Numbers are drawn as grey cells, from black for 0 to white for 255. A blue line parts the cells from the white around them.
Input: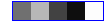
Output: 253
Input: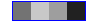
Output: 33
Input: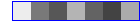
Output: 171
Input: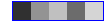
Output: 213
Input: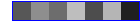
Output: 32
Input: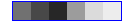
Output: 237
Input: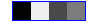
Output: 124
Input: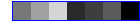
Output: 2
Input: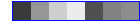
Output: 141
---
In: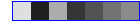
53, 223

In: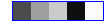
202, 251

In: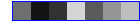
212, 212

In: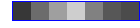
206, 206

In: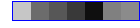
57, 198

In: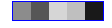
214, 214

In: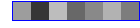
104, 189

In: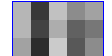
173, 203
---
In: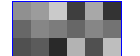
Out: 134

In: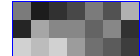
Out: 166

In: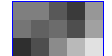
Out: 97

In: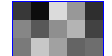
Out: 88

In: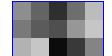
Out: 91

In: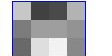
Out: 158
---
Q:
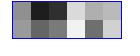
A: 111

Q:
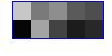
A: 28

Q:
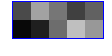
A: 191

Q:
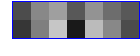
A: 136

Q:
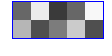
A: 203

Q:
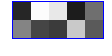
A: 201

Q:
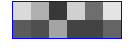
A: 67

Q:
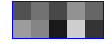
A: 206
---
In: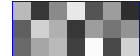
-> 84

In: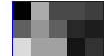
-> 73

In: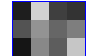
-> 209

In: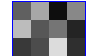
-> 167

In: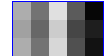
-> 224

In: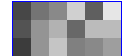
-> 208
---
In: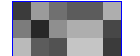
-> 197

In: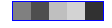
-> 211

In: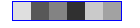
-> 202

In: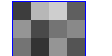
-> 149

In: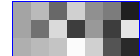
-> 84

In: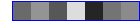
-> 116

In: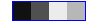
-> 236

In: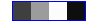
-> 252

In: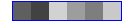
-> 126

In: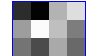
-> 169
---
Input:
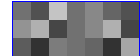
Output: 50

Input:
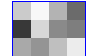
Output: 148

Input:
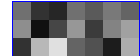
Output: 184

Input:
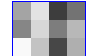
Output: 195

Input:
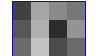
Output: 195

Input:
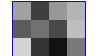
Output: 51
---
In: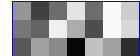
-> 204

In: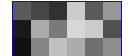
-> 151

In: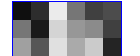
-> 76

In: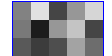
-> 214

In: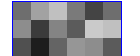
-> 110

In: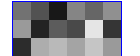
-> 144

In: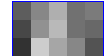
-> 123

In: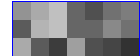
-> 125
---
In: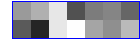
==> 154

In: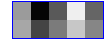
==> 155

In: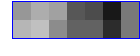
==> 151

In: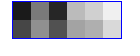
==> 26

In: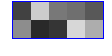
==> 65

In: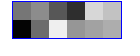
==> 118

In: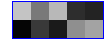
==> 196

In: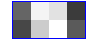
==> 101

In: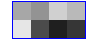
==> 167

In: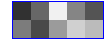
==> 49
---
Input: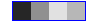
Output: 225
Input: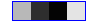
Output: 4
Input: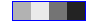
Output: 116
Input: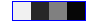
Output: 128
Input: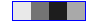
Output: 29
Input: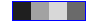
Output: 216
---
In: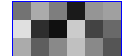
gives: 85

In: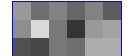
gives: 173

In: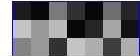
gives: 174

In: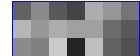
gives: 80

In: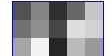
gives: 154

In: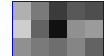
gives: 99
